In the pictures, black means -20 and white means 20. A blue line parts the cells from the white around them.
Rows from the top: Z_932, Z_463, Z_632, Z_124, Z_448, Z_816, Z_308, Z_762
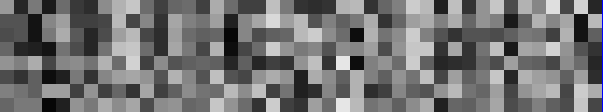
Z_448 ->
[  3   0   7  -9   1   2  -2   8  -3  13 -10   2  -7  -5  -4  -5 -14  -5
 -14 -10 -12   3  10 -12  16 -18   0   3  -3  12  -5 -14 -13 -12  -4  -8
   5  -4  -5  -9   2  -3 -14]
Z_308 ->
[  0  -2  -5   5   5 -10   3 -10  -4 -12   6 -10  -5   2  -2  -3   9   2
  10 -10  -2 -15 -13   1  -7   8 -13 -10   1  -5  -7   3   9  -2  -4   5
  -9   3   6   9  -9  12   7]
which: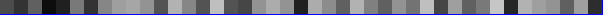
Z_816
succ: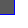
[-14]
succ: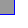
[-14]
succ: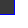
[-13]

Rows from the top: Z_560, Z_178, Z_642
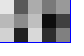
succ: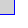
[-15]
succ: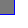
[4]
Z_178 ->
[  9   2  10 -18 -10]

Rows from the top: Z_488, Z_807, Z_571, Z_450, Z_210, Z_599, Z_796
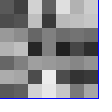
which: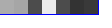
Z_599
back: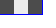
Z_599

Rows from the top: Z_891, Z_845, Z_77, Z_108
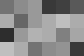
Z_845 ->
[ 7 -4  4  7 10  7]
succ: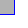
[7]
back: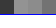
Z_108
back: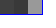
Z_891
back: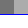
Z_108
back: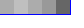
Z_845

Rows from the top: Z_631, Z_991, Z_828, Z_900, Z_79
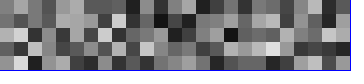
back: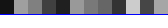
Z_828
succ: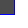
[4]
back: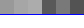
Z_991

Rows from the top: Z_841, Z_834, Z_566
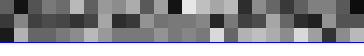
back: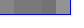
Z_834
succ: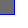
[9]
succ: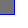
[-1]
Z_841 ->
[ -5 -17  -7  -1  -3   9  -5   4   2   7  -6   5 -17  16  10   6   9 -13
   2  -4 -11  -5   0   0  -6 -18]
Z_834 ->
[-11   1 -10  -8  -9 -12  -9   6 -13 -11   3  -2  -1  -1   1 -14  -1 -10
  -8   6  -4 -13 -15   3  -7  -7]
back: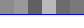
Z_841
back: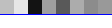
Z_841

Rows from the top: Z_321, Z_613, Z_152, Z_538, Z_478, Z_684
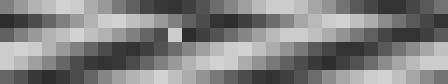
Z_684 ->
[ -4  -7 -11 -13 -11  -8  -4   1   5   8  10  13  10   7   3  -1  -5  -8
 -11 -12 -10  -7  -3   2   6   9  12  13  10   6   2  -2]
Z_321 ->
[  0   4   8  10  13  12   7   4  -1  -5  -9 -11 -12 -10  -7  -3   1   5
   9  12  12  10   6   3  -2  -6  -9 -12 -12  -9  -6  -2]
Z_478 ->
[ 12   9   5   1  -4  -8 -11 -12 -11  -8  -4   0   4   8  11  13  12   7
   3  -1  -5  -8 -11 -13 -10  -7  -3   2   6   9  12  12]
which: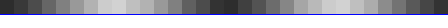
Z_613
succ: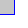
[13]

